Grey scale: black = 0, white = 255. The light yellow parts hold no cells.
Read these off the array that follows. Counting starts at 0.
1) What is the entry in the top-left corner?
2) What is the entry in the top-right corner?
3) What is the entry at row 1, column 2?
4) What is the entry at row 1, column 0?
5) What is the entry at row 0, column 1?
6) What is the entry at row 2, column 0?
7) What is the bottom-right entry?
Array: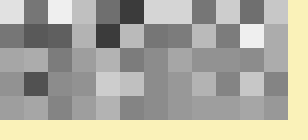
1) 225
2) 199
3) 95
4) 118
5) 118
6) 166
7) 152

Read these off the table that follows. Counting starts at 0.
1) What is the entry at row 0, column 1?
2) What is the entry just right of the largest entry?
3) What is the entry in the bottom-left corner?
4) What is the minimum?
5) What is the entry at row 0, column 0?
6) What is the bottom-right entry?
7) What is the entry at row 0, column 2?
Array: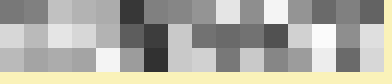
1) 128
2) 142
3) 186
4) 49
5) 120
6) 215
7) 193

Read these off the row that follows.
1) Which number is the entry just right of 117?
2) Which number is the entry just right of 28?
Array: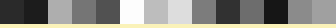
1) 81
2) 174

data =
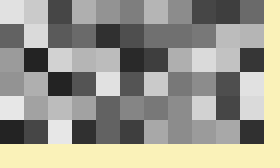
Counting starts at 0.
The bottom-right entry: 48
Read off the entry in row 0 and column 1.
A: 202
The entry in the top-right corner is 106
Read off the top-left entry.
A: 225
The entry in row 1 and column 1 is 218
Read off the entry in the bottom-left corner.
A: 35
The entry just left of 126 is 147
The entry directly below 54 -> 225
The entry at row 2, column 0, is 155
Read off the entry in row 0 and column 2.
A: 70
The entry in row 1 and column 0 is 98
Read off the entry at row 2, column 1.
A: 35
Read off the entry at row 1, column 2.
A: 90

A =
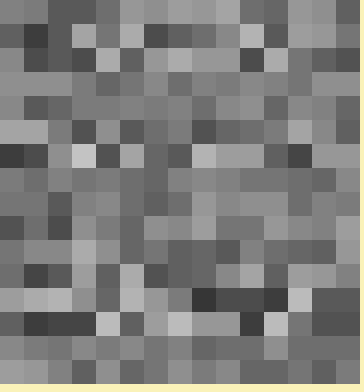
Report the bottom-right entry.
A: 123
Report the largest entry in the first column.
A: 164
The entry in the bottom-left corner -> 157
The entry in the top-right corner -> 96
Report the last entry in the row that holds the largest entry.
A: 151
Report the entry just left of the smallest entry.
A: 123
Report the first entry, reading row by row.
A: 129
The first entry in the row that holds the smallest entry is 157
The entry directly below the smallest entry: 151
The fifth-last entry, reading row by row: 102
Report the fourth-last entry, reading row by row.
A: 102
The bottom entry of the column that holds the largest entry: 96
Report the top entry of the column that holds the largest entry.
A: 89
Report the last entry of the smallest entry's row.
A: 89
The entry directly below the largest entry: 117
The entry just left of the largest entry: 143
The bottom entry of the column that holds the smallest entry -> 123
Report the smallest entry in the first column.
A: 61
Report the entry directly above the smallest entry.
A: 102
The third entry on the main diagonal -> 89
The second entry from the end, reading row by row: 96
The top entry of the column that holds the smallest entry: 151
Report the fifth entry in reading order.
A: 110
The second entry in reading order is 123

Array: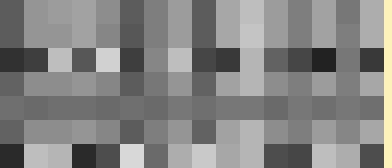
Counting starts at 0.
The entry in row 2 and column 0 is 49
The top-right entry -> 173
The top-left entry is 92
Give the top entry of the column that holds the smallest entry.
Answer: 161
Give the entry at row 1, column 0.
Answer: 92
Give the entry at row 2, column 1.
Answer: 63
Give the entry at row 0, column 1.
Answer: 148
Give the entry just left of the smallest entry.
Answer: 69
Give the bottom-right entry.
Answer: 77
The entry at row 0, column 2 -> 155
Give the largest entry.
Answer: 217
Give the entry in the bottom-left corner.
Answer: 41
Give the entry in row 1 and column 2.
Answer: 148
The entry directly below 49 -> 98
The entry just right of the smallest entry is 118
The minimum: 34
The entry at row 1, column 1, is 148
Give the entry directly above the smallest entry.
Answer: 161

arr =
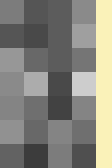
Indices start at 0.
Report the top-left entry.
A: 124
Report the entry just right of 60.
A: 124
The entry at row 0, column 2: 92
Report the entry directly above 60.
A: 104
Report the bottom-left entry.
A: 98
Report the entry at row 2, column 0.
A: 151
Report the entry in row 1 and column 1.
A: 73
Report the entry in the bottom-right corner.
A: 79
